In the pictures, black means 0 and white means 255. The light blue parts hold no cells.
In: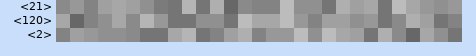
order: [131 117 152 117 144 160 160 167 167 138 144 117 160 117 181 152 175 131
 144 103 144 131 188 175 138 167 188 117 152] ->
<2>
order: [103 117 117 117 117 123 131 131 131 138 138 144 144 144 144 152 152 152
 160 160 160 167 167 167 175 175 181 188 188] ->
<21>
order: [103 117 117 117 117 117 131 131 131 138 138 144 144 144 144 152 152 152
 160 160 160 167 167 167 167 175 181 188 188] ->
<120>
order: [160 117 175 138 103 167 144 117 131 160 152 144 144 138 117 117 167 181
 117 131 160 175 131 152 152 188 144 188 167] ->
<2>
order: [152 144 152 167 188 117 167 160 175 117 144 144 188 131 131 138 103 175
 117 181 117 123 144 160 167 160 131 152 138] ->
<21>
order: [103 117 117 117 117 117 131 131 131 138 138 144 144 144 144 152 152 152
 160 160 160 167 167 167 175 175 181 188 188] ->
<2>
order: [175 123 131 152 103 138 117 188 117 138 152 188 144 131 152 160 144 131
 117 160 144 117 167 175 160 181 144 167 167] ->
<21>

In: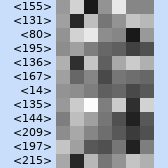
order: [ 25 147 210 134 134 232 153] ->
<155>
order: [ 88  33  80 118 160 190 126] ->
<144>
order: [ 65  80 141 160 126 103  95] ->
<195>
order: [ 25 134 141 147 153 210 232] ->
<80>

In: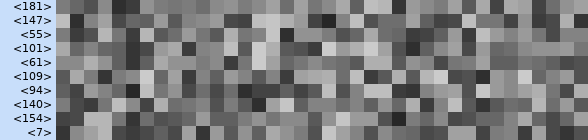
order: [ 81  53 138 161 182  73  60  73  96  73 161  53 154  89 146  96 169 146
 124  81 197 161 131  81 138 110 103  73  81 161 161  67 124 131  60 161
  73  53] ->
<7>
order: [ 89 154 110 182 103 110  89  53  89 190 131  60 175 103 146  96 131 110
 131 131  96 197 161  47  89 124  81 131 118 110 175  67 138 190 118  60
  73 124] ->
<140>
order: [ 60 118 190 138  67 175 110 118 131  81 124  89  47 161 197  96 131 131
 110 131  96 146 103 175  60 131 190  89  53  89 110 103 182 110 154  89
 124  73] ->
<140>
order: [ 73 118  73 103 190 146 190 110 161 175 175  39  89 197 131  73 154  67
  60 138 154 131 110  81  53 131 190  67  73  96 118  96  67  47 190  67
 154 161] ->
<147>
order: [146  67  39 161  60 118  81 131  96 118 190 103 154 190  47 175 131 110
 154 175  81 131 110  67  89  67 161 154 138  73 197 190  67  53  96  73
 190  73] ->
<94>

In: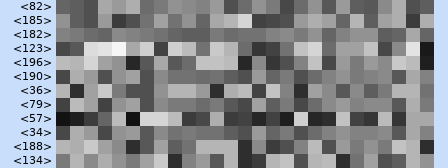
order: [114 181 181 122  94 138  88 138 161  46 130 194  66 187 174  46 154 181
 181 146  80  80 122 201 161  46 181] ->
<36>
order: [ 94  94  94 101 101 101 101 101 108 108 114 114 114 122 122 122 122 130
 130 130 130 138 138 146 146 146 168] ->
<182>
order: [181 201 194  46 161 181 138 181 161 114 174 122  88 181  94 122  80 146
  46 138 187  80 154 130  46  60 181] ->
<188>
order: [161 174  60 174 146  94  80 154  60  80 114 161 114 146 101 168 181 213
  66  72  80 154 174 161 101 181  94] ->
<185>
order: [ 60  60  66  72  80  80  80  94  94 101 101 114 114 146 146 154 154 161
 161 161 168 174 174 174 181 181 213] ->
<185>
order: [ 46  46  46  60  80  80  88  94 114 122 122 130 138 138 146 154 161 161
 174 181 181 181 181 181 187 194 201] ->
<188>

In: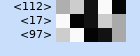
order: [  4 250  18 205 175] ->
<112>
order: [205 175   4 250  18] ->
<112>
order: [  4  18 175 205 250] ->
<112>
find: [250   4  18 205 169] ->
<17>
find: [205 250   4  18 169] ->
<97>
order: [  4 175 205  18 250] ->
<112>

